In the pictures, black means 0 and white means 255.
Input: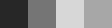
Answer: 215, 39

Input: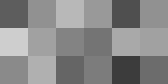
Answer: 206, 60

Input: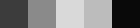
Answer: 217, 9

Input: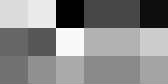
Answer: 249, 1

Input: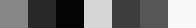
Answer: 249, 4

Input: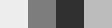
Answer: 237, 49

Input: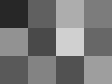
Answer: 208, 39

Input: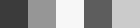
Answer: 247, 59

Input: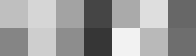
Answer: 242, 54
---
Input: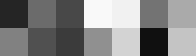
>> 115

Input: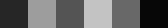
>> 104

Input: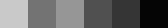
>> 53

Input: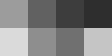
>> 61

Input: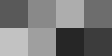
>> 173

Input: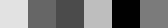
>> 1
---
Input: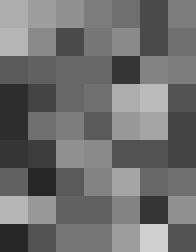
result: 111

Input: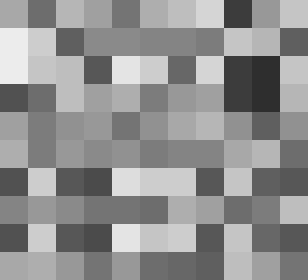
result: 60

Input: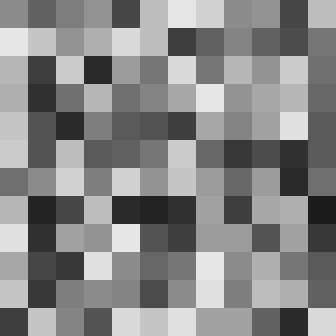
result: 147

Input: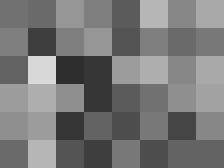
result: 182

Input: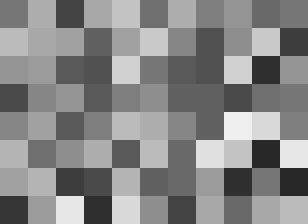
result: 148

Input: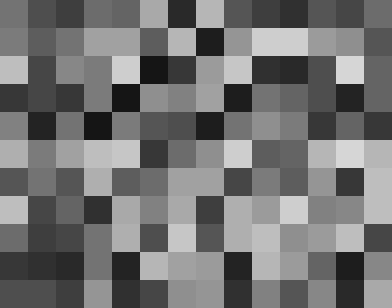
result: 85

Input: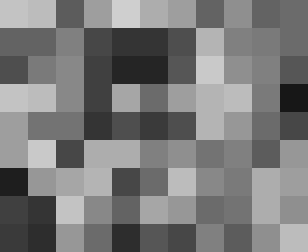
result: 143

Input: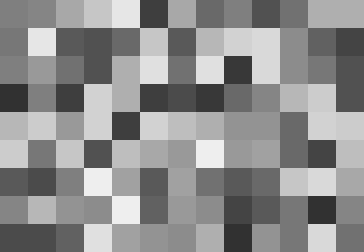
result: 113
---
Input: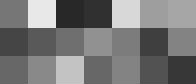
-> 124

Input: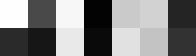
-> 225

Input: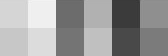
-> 192

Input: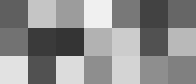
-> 204

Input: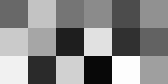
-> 225

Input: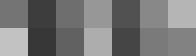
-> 69

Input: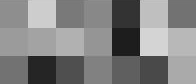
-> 29

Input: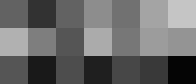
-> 119

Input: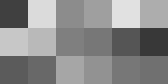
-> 119

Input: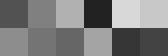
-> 164
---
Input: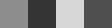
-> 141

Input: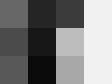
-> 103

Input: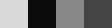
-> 217

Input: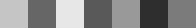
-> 197

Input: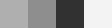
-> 175

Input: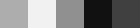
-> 173
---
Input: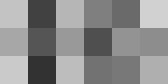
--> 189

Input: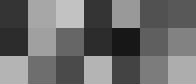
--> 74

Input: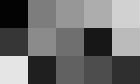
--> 97

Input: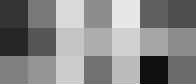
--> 203

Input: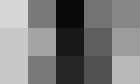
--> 37

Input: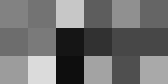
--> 14
